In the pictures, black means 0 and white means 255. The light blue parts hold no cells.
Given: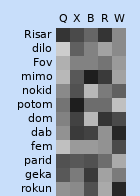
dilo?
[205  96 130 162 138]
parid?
[ 81  88  81 109 170]

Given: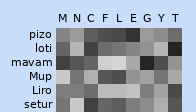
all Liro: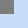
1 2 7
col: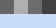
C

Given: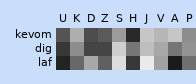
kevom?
[ 84 174  77  90 155  41 198 182 198 141]
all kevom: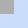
2
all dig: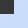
1
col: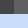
Z
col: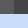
Z

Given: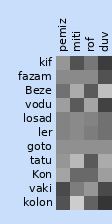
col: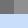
duv
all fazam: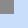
1 2 3
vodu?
[158  90 164  66]
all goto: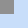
1 2 3 4
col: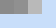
miti

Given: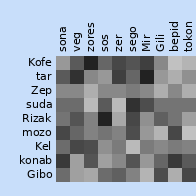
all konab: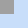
2 4
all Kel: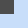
3
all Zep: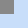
1 2 4 5 7 9
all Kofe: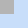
10

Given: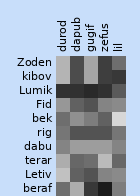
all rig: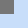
1 5
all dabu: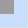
2 3 4
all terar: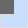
2 5
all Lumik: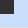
1 2 4
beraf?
[110 173  56  27 125]
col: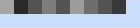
gugif
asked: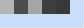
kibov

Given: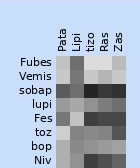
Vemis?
[200 119 200 181 200]
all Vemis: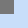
2
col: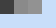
tizo
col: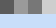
Pata
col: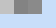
Lipi

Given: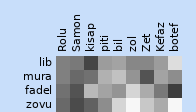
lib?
[128 121  69 156 163 135 135 156 221]
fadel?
[113  83 185 163 148 213 171 121  61]

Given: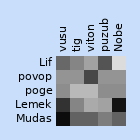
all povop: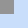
1 2 4 5
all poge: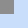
1 4 5
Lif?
[104 133 162  84 220]
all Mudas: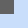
2 3 5

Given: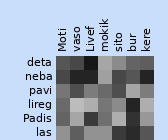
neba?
[ 72  36  36 160  72  86  36]
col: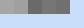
mokik
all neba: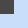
1 5
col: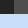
vaso
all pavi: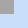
6

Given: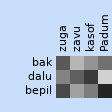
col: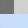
Padum
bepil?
[ 73 161 125  36]

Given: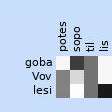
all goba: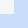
1 4
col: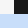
lis
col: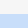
lis
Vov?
[130 216 115 246]
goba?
[246  61 115 246]

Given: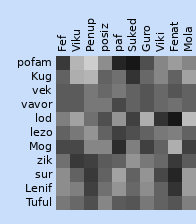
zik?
[112  57  64  91  98 148 120 104  57  91]
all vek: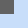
6 10
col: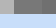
Penup
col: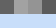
paf
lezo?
[ 98 120 148  98  64  79  98 120 127  98]

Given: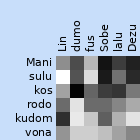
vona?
[148 206 206 191 162 134]
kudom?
[ 47 233 198  95 177 227]
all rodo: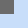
1 3 4
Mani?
[142  76 183  19  61  33]
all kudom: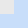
2

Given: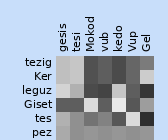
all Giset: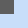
1 2 4
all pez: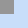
3 5 7
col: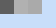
gesis
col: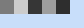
Gel

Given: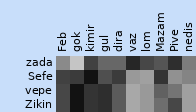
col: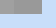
lom
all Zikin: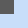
5
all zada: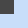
7

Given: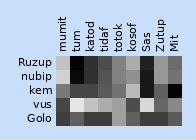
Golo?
[ 62  96  62  62 159  96  62  62  90]
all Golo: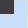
1 3 4 7 8
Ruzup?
[194   4  48  77 129 172  33 151 108]

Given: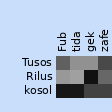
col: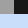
tida
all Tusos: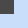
4
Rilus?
[152 160  17 103]
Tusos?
[ 96 145 145  73]
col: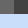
zafe
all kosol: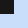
1 2

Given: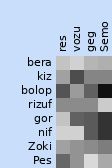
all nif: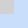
1 2
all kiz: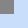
3 4
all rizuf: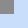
1 2 3
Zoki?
[161 147 139 125]
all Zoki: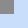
3

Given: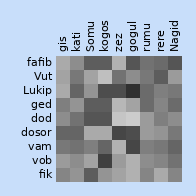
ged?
[127 148  93  93 183 163 107 133 107]
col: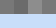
Nagid
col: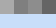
gis
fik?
[133 148  93 148 163 177 133 170 133]

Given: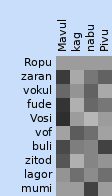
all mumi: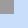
1 2 4
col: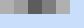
kag
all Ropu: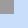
1 2 3 4
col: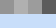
kag
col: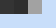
Mavul
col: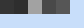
Mavul

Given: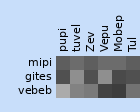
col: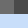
Mobep
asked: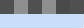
gites
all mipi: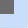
2 4 5
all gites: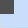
1 3 6
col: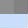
tuvel
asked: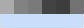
vebeb

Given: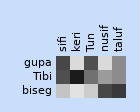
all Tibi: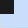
2
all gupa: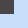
1
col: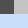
sifi

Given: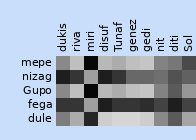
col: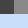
nit
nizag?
[ 30  53 159  30  53 104 104 111  82  97]
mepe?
[137 191   7 184 172 191 197 131 119  74]
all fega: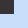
1 2 5 6
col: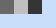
genez
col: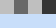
genez
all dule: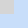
5 6

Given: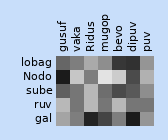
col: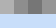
puv
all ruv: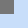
2 4 6 7
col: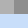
puv

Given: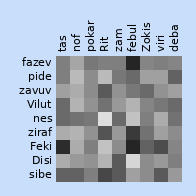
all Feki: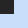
6
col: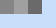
Zokis
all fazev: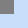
1 4 5 8

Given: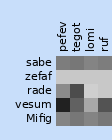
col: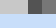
ruf
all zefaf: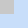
1 2 3 4
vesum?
[ 33  97 168  83]
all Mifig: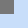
2 4
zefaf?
[200 200 200 200]
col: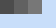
tegot
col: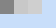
lomi

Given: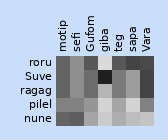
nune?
[100  94 165 203 173 189 195]
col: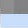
sefi
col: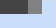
Vara
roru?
[100 142  88 218  88  68  74]
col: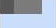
teg
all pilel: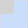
4 6

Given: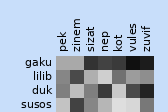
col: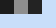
zuvif
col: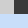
nep

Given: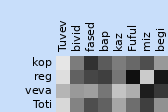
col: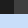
miz
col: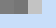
kaz
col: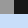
begi
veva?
[181 153 159 118 195 174  29  56]

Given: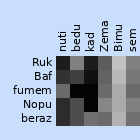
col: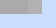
Bimu
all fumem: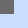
1 4 6
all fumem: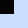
2 3
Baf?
[ 50  64  16  99 185 120]
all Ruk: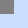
2 6

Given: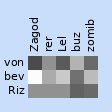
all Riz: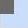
5
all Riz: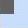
4
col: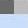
zomib

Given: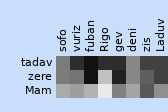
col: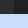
gev
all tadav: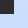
2 4 5
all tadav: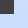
7 8
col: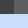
zis
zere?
[123 116  17 193  33 135  95  65]

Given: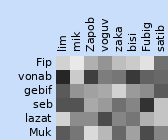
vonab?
[ 38 203  63 125 118  57  98 104]
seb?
[ 83  83 169 154 112 133  50 196]
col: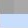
Zapob
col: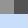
mik

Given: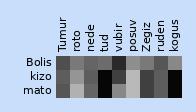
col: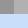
roto
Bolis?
[ 79 121 101 108  41 142 121  86 136]
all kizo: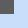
1 3 8
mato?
[ 86 177 101   6 136 185  64  93   6]

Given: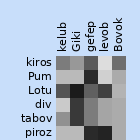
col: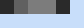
gefep
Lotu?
[ 84  27  96  64 179]
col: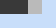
Giki
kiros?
[124 152  90 221 110]
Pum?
[186 186  42 208 171]

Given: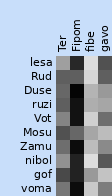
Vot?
[132  18 208 110]
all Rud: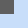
1 2 4
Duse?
[103   4 180 153]
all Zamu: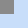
4

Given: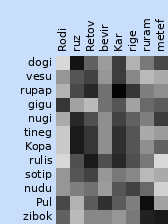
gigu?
[ 54 162 186 113  85 162 105  91]
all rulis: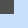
2 4 6

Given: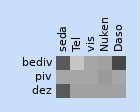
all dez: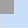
2 3 4 5
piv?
[166 166 166 154 166]
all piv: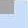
1 2 3 5
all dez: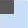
1

